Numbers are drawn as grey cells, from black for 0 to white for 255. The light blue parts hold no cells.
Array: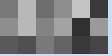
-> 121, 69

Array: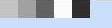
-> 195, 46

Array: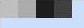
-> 191, 63

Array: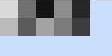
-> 217, 61

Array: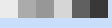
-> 235, 56

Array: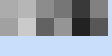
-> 172, 87
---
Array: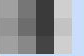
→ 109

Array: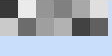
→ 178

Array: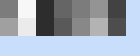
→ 136

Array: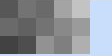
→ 115

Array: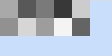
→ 157

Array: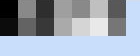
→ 213

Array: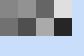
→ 79

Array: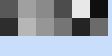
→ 117
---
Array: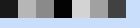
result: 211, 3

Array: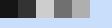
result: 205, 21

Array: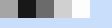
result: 253, 24

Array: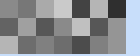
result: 202, 47

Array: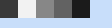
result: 242, 27

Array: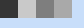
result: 201, 53

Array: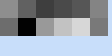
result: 215, 2
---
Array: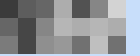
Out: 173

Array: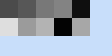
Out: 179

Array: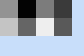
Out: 101

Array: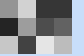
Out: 157

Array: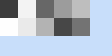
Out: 179

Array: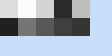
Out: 87
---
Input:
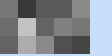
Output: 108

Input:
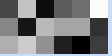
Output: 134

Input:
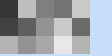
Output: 66

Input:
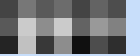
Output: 89

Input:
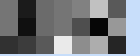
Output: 117

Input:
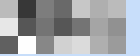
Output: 231
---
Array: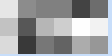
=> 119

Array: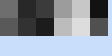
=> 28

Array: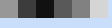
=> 17

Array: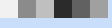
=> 191

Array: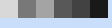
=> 164

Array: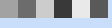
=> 204

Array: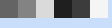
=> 218

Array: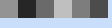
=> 106

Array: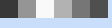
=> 249

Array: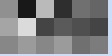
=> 135
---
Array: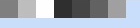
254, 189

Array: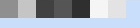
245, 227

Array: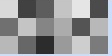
229, 217

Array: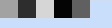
214, 162

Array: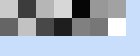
255, 215

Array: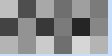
214, 203

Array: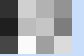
250, 219

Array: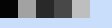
190, 162

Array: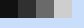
206, 106
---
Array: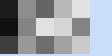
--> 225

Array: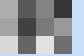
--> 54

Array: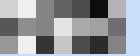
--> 180

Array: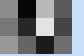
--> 91

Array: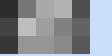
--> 79

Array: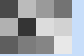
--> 115

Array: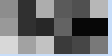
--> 183

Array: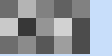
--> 129
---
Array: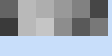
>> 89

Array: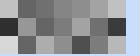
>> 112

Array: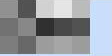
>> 72

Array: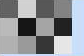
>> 165

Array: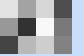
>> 248

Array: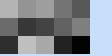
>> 98

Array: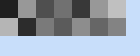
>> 102
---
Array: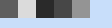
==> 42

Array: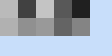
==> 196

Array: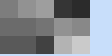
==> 158

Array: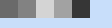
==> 212

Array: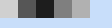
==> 29

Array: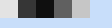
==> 15
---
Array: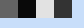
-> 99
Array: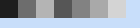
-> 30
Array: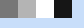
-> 119
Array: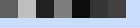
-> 95
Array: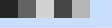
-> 38
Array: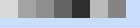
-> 217
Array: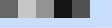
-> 103
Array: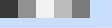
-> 56
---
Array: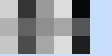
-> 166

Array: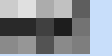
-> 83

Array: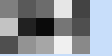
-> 166

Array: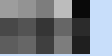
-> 63

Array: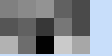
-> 2

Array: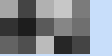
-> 187
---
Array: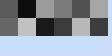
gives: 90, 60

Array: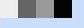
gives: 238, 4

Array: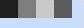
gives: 30, 92

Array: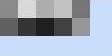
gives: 138, 150

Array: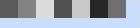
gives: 91, 111

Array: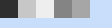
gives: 47, 166

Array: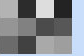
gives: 179, 158

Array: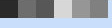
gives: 42, 128
